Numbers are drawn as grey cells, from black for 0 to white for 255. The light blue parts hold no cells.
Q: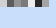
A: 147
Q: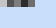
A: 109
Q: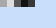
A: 86
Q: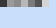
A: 138
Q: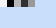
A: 153
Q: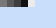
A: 89
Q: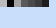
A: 74
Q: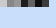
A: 99
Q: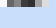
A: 133
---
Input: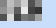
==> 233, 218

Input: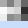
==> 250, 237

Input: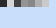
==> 214, 202

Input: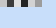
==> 224, 210

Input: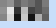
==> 230, 216

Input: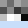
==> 254, 238

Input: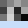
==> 210, 194

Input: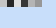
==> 223, 196

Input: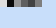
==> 221, 151

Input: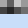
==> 198, 167
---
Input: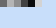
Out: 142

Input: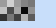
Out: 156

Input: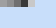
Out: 112

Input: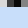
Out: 9

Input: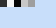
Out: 5

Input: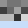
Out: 116

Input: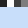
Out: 62
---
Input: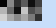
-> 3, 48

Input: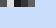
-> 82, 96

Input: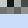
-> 201, 145

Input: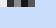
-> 237, 87

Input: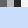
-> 99, 247

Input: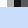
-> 252, 89

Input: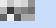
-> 236, 169

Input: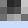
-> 126, 111

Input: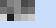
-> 88, 200

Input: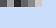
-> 83, 204
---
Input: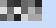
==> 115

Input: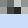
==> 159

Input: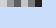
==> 122

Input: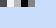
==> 132

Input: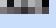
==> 178

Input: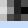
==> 221

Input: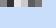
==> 94

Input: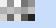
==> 147
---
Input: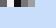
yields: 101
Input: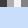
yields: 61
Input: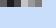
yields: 98
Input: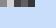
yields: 138
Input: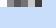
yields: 255
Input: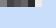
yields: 128
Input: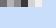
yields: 112
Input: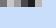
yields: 117
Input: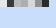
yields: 230
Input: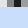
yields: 229
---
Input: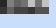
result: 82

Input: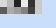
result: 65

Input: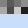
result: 199

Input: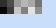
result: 226

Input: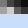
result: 94

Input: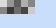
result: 70

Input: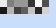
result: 39

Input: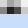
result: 76

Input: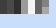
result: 100

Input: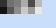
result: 155
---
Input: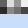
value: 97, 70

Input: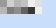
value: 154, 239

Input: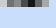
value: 205, 167

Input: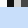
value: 249, 71

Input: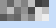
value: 146, 237

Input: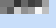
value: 117, 190
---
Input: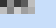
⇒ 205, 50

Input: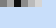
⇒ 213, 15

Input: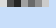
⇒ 219, 38

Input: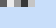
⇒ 235, 56

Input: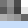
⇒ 254, 63

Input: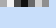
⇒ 242, 16
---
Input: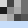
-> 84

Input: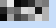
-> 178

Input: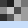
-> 158

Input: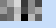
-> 97

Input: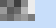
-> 123

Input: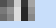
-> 136

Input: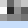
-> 115
